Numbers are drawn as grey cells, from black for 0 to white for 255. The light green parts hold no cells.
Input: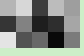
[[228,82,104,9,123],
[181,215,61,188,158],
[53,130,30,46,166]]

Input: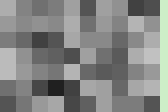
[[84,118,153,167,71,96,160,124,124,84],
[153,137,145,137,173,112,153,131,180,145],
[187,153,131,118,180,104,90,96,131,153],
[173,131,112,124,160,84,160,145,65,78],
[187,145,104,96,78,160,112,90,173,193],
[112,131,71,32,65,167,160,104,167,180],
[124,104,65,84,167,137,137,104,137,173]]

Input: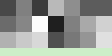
[[107,134,252,31,128,169,209],
[177,201,216,79,120,149,224],
[72,128,59,185,142,92,92]]

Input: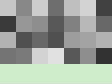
[[116,122,211,225,88,142,50],
[198,136,205,110,191,211,65],
[58,150,142,88,129,184,104],
[177,80,104,80,157,163,177]]

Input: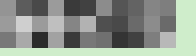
[[155,207,155,191,133,177,79,73,106,140,106],
[148,92,73,155,58,65,140,85,99,133,126],
[120,169,43,162,58,120,112,51,65,126,184]]

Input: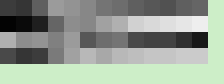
[[176,141,147,128,155,87,109,116,73,66,66,47,24],
[60,53,95,155,147,135,116,109,95,87,81,95,101],
[73,53,60,122,161,184,168,184,190,197,197,203,203],
[3,10,31,101,141,135,161,176,209,217,223,230,238]]

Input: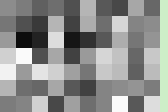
[[242,154,228,208,160,118,200,187,96,187],
[124,132,208,72,160,110,132,250,88,221],
[181,110,103,167,88,65,132,140,148,124],
[140,124,96,110,80,181,88,72,167,103],
[208,250,80,167,65,154,214,194,103,200],
[118,80,57,181,65,173,110,214,132,140],
[154,13,34,221,21,49,88,173,118,148]]

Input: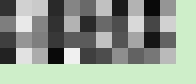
[[49,209,201,41,134,106,193,27,178,9,149],
[33,225,172,9,240,63,77,142,99,120,186],
[126,232,134,49,178,41,106,77,217,71,209],
[63,149,126,57,91,91,193,85,164,21,99]]
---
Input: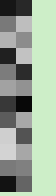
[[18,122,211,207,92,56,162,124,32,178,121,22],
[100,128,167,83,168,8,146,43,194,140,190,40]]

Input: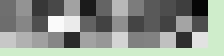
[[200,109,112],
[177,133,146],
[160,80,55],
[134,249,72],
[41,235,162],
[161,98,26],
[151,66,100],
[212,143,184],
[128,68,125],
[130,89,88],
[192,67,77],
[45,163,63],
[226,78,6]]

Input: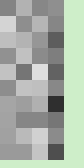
[[154,161,163,165,141,194,145,190,212,132],
[154,186,134,158,194,117,193,179,142,178],
[196,209,134,176,191,222,139,150,181,135],
[78,139,118,47,136,98,126,93,134,143]]

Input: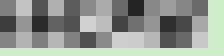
[[132,60,128],
[179,149,196],
[126,43,84],
[181,98,176],
[129,81,92],
[80,209,137],
[137,189,171],
[206,67,106],
[203,112,36],
[183,148,136],
[81,47,157],
[104,72,133],
[200,168,106]]

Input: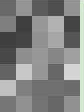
[[119,192,99,72,64,127,104],
[144,128,200,142,68,63,148],
[115,111,150,152,145,151,91],
[103,112,103,134,167,178,78],
[144,108,212,160,86,67,147]]

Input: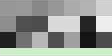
[[32,142,151],
[113,80,153],
[183,77,136],
[80,217,151],
[160,218,170],
[20,36,179],
[76,237,208]]

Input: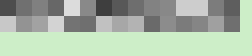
[[200,77],
[147,112],
[162,128],
[211,103],
[115,220],
[111,137],
[193,62],
[167,88],
[179,110],
[106,130],
[140,136],
[123,205],
[133,205],
[160,124],
[111,94]]

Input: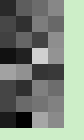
[[27,69,69,162,17,65,71,41],
[1,106,47,145,33,102,48,93],
[166,116,128,53,208,67,125,108],
[138,129,109,57,147,142,104,135]]
